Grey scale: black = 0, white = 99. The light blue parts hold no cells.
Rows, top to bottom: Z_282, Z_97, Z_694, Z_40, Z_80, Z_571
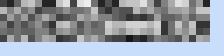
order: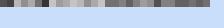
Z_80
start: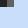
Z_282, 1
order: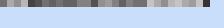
Z_80
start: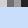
Z_282, 26
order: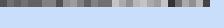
Z_80
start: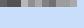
Z_97, 16
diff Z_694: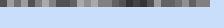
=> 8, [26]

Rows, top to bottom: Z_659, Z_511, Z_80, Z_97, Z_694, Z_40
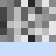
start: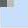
Z_694, 3
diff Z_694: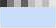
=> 0, [27]

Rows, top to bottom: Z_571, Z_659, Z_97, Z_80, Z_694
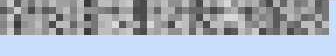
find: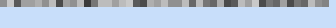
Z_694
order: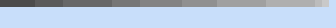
Z_659
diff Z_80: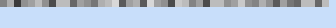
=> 27, [46]
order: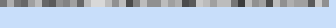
Z_97
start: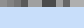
Z_659, 13

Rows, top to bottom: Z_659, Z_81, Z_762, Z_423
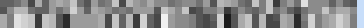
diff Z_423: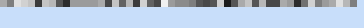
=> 48, [81]
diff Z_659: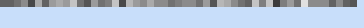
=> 33, [60]
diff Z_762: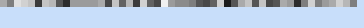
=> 37, [71]
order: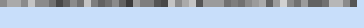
Z_81
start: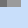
Z_81, 18

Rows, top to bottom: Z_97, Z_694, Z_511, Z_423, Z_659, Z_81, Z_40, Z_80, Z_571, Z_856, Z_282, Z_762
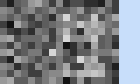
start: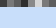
Z_511, 4
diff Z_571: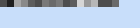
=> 4, [41]
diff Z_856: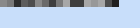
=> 4, [24]

